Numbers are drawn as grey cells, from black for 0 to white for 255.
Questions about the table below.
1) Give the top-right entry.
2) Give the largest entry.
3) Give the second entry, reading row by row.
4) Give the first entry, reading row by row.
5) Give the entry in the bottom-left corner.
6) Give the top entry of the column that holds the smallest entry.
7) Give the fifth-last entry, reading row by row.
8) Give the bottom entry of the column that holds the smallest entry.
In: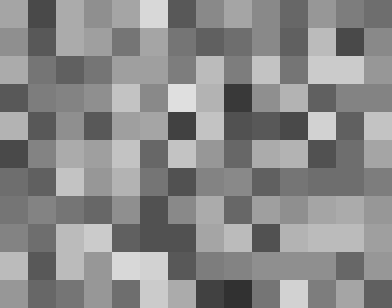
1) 110
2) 223
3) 73
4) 165
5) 151
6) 165
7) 117
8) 49

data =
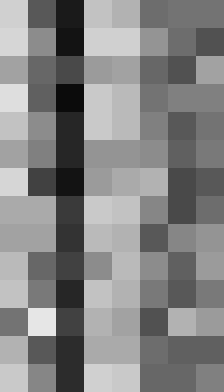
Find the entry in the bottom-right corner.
128
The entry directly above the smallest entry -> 73
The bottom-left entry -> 201
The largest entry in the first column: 222
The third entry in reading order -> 26
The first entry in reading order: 208
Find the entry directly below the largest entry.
88
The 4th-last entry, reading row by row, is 201
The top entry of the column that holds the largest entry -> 88
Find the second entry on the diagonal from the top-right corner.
109
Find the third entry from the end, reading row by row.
103
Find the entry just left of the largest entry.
115
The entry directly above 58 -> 19
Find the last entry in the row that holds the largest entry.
155
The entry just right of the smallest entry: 201
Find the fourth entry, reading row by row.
194
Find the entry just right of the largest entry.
65
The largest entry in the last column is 162
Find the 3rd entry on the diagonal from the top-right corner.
103
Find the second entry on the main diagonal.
140
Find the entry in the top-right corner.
115

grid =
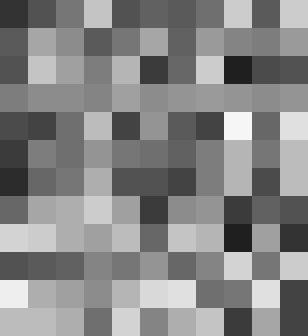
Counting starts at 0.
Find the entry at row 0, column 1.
82
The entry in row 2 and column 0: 82
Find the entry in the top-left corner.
51
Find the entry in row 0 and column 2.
118
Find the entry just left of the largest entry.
67
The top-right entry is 204
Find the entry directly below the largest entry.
181
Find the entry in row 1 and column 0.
90
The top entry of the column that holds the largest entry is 204
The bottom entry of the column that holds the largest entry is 59
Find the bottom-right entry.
67
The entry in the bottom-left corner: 188
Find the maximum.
246
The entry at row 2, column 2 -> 160
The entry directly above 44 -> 59

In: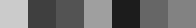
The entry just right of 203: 63
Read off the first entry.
203
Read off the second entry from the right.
102

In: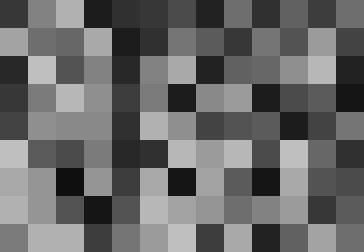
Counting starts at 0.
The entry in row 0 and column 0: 55
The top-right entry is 110
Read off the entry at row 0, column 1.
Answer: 130
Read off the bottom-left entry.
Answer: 123
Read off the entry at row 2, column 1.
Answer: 191
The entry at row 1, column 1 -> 110
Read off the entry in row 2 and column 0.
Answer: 40
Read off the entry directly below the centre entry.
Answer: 183
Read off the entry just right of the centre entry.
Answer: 67
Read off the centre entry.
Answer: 143
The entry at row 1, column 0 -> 163
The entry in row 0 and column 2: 177
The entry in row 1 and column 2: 103
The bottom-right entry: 110
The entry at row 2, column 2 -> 83
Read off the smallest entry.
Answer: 15

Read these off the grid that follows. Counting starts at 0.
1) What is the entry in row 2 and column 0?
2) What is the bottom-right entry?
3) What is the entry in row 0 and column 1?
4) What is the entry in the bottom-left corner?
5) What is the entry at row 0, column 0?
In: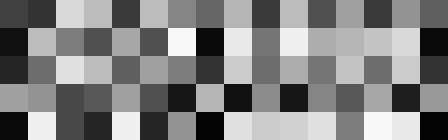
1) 37
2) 4
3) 51
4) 10
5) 65

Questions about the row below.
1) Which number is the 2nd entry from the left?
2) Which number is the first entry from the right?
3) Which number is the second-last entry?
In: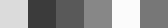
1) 59
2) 119
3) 251
